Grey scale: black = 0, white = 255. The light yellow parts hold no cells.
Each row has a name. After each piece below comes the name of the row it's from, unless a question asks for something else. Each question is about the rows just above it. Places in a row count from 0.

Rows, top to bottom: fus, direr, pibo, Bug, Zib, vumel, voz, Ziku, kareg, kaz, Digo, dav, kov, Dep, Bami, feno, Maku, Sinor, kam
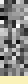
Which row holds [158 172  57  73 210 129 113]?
dav
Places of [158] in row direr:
0 3 4 5 6
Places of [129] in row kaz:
1 4

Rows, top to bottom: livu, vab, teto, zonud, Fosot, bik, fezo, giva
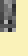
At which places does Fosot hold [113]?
1 3
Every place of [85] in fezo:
0 1 2 3
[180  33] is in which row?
bik

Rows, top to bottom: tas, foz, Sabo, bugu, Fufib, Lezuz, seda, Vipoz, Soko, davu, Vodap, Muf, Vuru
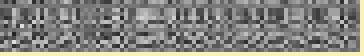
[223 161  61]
Vodap
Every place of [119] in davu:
22 32 46 71 82 84 89
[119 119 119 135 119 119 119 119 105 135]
foz
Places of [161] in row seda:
3 15 17 29 31 34 35 39 46 51 59 60 63 67 68 73 79 81 84
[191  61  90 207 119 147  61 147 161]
Fufib
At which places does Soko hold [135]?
12 20 33 47 59 71 72 76 85 86 87

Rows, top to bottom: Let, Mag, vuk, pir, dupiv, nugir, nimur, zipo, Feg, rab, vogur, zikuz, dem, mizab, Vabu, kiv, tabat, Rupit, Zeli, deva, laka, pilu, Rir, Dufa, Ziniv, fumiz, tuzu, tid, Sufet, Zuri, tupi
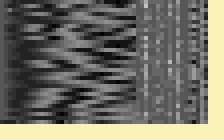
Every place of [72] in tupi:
4 23 28 37 47 49
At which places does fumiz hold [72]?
1 7 14 31 46 49
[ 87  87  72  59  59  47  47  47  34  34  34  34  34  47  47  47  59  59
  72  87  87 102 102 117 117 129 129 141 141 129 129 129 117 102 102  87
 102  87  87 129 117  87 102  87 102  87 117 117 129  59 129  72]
tid
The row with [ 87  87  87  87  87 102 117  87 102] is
Feg
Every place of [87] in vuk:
0 1 20 21 34 35 38 40 41 43 45 46

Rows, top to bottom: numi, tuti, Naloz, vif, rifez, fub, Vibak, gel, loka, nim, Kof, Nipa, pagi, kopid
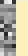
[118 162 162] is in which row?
rifez
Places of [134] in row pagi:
1 2 3
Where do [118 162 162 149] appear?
rifez
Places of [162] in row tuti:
0 1 2 3

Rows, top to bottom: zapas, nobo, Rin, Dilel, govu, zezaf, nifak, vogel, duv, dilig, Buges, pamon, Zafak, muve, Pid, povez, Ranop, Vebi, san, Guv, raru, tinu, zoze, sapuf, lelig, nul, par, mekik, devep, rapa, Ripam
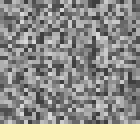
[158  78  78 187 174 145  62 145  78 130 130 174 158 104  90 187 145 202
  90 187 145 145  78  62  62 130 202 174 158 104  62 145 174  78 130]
zapas
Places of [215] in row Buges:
6 8 12
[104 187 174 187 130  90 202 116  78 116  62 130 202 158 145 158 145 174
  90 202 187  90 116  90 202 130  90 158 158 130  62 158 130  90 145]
zoze
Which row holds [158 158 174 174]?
Rin
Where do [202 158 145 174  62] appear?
lelig
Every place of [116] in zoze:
7 9 22

